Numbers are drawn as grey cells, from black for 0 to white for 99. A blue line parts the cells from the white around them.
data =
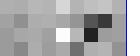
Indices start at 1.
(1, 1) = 68
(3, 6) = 71
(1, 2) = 67
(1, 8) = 76
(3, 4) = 62
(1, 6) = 70
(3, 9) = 62
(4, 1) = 60
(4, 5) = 66
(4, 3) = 67
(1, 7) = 74

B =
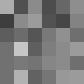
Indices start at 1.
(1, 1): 67
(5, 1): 44
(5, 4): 52
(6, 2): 69
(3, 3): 33
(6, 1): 44
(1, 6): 55
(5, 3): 45
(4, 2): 77

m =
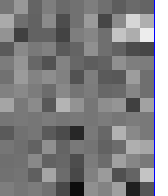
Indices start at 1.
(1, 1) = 46
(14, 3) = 48
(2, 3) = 38
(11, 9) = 42
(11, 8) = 38
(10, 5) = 29
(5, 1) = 48
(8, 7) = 46
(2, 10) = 83
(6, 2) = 60
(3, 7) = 52
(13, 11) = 76
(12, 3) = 53
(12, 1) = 43
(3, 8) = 43
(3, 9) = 76
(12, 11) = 47
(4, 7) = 56
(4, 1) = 35
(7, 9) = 41
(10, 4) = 35
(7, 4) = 42
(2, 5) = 30
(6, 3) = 51
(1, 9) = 36
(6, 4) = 55
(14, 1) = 49
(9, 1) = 46
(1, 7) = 49
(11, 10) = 68
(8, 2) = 47
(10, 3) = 46
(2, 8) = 27
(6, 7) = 49
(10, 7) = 47

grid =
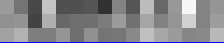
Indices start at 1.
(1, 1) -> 60
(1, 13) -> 59
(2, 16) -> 61
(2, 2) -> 57
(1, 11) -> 73
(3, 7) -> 56
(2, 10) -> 44
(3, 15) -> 53
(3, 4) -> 49
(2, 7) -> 43
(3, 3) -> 49
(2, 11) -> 64
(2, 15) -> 51
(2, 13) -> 58
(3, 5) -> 58

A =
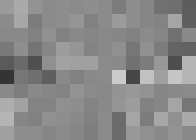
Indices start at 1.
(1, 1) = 60
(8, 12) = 52
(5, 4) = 56
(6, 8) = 54
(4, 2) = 55
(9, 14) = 66
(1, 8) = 54
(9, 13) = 56
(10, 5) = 54
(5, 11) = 48
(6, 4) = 37
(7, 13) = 53
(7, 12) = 52
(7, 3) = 53
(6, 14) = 70
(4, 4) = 52
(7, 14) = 54
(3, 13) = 44
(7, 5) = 51
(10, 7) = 49
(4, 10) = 46
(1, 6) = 54
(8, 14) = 46
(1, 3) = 57
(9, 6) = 53
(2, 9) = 60
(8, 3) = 51
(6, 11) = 75
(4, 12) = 48
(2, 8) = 54
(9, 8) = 54
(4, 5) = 61
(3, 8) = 53

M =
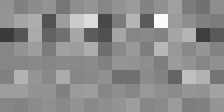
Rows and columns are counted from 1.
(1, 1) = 57
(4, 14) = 53
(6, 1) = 50
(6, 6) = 52
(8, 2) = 51
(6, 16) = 45
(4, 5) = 62
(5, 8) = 50
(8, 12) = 54
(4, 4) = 48
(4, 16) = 51
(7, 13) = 54
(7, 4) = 57
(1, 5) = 46
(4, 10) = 59
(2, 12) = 97
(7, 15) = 57
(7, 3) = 57
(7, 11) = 59
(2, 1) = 58
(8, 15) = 50
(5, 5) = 53
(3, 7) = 36
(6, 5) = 66
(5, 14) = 57
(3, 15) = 24
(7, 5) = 50
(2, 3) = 67
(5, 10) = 57
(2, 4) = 32
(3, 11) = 53
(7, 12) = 56

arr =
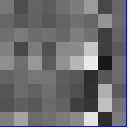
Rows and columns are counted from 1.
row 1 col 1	46
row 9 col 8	17
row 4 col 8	25
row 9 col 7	88
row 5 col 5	57
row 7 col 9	35
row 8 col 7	21
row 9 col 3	41
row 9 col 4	44
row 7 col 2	42
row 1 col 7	60
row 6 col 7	18
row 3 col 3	42
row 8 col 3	34
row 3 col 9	39
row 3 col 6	49
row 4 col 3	48
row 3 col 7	44
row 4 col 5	53
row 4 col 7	77
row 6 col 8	33
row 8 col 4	42

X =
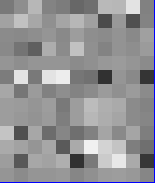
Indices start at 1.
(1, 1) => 47
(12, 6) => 19
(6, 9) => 58
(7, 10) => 60
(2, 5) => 64
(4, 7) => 56
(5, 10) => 58
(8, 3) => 58
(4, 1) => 53
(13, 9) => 61
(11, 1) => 66
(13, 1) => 58
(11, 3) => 58
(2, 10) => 31
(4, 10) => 55
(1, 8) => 72
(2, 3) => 65
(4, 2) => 45
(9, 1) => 61
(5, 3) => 58
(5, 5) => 58
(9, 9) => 64
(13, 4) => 58
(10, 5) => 52
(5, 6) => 54
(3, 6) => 61
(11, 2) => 63
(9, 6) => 61
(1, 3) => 71
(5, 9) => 60
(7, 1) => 65
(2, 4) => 56
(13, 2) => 54
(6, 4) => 88
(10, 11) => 49
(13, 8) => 60
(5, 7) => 56

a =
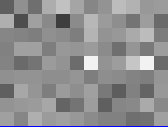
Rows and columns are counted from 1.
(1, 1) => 37
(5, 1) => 51
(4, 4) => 49
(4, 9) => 43
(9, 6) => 59
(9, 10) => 43
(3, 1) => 52
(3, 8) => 57
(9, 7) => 54
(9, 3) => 68
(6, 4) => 55
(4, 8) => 54
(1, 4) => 67
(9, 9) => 50
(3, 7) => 70
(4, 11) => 47
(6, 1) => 56
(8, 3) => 60
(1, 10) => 69
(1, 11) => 59
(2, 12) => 41
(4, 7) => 60
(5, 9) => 61
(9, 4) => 60
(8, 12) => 53
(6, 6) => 58
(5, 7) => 94
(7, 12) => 59
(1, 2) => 56
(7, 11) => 39
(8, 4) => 65
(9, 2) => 52
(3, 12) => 48

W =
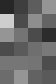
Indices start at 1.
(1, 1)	15
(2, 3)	55
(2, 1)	80
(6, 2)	58
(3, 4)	17
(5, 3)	45
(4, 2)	35
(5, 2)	46
